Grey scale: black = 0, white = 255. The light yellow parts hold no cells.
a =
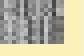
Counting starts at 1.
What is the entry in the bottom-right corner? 128
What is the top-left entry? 128
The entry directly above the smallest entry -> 99
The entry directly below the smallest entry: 99
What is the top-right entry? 143
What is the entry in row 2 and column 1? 128
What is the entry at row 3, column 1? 143
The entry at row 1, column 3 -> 157
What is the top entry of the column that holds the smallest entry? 74
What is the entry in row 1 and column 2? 188
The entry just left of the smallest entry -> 173
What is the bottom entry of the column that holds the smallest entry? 115
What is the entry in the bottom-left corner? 143
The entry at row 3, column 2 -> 143

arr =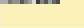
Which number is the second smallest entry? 76
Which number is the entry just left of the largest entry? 159
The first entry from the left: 174
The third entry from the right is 159

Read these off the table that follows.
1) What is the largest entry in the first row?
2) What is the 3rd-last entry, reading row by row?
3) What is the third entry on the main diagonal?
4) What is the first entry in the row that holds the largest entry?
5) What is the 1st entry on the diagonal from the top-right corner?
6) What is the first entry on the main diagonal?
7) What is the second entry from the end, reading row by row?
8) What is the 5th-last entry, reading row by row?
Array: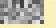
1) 214
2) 202
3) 145
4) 78
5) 133
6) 145
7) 228
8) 157
